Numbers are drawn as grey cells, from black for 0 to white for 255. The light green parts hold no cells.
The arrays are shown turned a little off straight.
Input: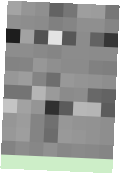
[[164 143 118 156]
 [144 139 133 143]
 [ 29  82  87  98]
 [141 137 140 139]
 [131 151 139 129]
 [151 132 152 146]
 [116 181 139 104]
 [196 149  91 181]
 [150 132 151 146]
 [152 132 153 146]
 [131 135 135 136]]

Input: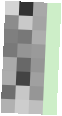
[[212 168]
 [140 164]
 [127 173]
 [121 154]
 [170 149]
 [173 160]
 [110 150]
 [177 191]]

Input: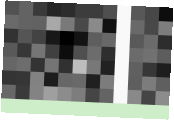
[[ 82  58  44  60 249  71]
 [106  98 121 138 249  72]
 [ 50  67   1  94 249 107]
 [ 89 117  13 108 249 113]
 [102  51  49 120 249  55]
 [ 52 130 103  32 249 124]
 [104 131 140  69 249  69]]

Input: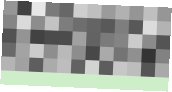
[[150 231 103 191 177 191]
 [133 141 125 100 126 220]
 [ 82  66  76  99 132 139]
 [105 204 185  72 116  52]
 [180  94 189 211 199  85]]

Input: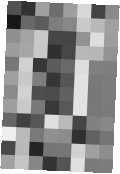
[[ 81 160 158  68]
 [ 23  92 135 185]
 [143 201  69 222]
 [157 200  71 183]
 [119  55 105 128]
 [159 126  86 121]
 [139  78  97 119]
 [158 120  88 120]
 [103  87 186 128]
 [238 122 140  98]
 [ 73  37 118 160]
 [161 134  85 123]]

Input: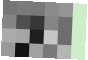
[[117 121 148]
 [132  55 111]
 [171  30 109]
 [153 161 181]]

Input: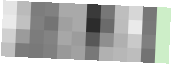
[[228 125 169  58 190 119]
 [234 128 160  44 188 121]
 [208 124 167  88 176 128]
 [191 121 153 120 183 115]]
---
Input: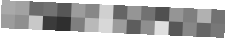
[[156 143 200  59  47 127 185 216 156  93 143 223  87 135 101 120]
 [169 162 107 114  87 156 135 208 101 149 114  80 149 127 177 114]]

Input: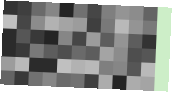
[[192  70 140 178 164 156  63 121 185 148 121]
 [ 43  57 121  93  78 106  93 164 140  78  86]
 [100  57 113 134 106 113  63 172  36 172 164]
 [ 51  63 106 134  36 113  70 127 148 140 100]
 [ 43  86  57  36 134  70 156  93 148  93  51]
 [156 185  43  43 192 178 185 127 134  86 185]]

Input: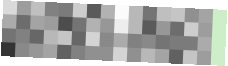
[[218 157 191 129 123 205  90 178 251 184 116 191 197 144 164]
 [171 109 164 157  77 116 178 151 237 184  90 151 109 205 157]
 [ 52 137 151 164  97 129 144 144 212 144 184 164  97 197 157]
 [116 129 103 184 197 103 212 137 171 129 137 116 123 123 171]]

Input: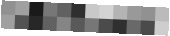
[[160  83  39  97 133  89 119  75  47 105  75 206]
 [145 160  26 119  97  47 200 212 180 153 145 187]]

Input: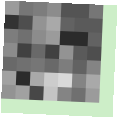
[[161  43 169 204 217 132 169]
 [ 51  78 147 169  98  90  90]
 [125 112 140 155  43  43  98]
 [155 118 125 140  84  84 118]
 [105 112 118 105 125  98 132]
 [140  65 105  65 147  90  78]
 [147 161  71 196 132 112 155]]

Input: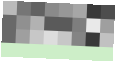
[[105 159 199 221 199 132  57 193]
 [105 144 178  90  90 126 233 159]
 [186 118  98 138 151 166  57  77]]

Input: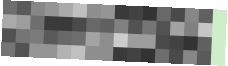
[[117  82 149 149 178 192 142 142  58  66  51 110  74 135  90]
 [110  90 135 149 170 192 142 149  58  66  51 104  74 135  97]
 [ 82 117 123  90 104 110 163 142 205 157 157  74  66  51  97]
 [170 157 110  58  58  74 104  97 129  82 117  82 163 129 198]]

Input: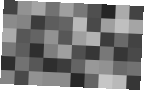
[[ 67 146 165 114 159 120  79  38 171  67]
 [132  73 146 139 139  38 100 198 185  54]
 [171  87 100 146  87 159 179  60 106  67]
 [ 46 114  87  46  60 100 152 146 106 114]
 [139 132  60  93 100 185  73 159 191 165]
 [120  93  46 126 159  79  54 120  54  73]]
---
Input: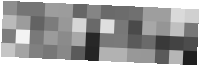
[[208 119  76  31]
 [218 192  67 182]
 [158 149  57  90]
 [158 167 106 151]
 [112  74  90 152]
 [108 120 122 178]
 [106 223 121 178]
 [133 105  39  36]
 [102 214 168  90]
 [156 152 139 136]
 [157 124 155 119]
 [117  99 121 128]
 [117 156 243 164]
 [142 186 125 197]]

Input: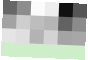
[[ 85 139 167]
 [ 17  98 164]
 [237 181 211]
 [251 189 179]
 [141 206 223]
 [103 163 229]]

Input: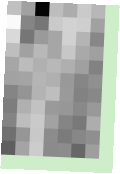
[[183 161 135 160 130 144 136 153 173 143 158]
 [202 207 180 169 160 134 130 137 121 135 103]
 [172 210 209 199 175 153 154 151 133 123 140]
 [189 202 166 166 184 176 190 154 162 140 139]
 [  5 118 154 184 176 181 179 194 202 200 204]
 [161 133 118 161 188 164 148 176 189 150 164]
 [192 250 217 190 166 162 133 125 132 112  95]]

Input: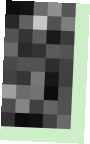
[[ 86 126  60  84  66  63  81  82 106]
 [143  81  25  90  46  23  13 100  66]
 [107 197  92  51  81 119 114  64  17]
 [ 20  98  52  42  83  54 108 133  12]
 [ 14  40  83 106  73  66 160  77  50]]

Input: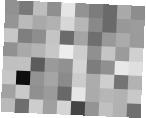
[[141 156 155 208 223 178 200 112]
 [169 152 171 155 232 116 178 177]
 [106 106 153 197 144 206 182 192]
 [124 137 111 144 125 172 171 148]
 [147 182 164 205 212 203 230  68]
 [229 215 107 237 145 139 104 212]
 [143 177 196 199 154 165 155 160]
 [189 169 142 180  92 147 144 205]
 [121 186 127 169 193  14 201 110]
 [145 149 199 145 192 199 162 185]]

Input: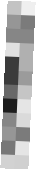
[[239 123 134 176 176 155 197 229 218 123 229 208]
 [195 150 134 225  59  59 104  29 134 150 119 210]]

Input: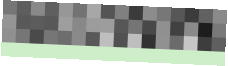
[[138 121  95]
 [ 97  29  61]
 [ 60 138 198]
 [ 87  65 107]
 [119 144 145]
 [140  72  50]
 [ 59 117 190]
 [128  87  81]
 [ 85 157 190]
 [167 156  88]
 [115 136 138]
 [151 158 109]
 [ 95  88 118]
 [137  92  74]
 [ 94  89 118]
 [118 149 144]]

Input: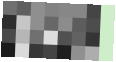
[[ 69  77  53 173]
 [135  93  98 144]
 [135 140  81  31]
 [130 104 221  68]
 [143 143 112  55]
 [ 95 198 182 218]
 [112  46  74  28]]
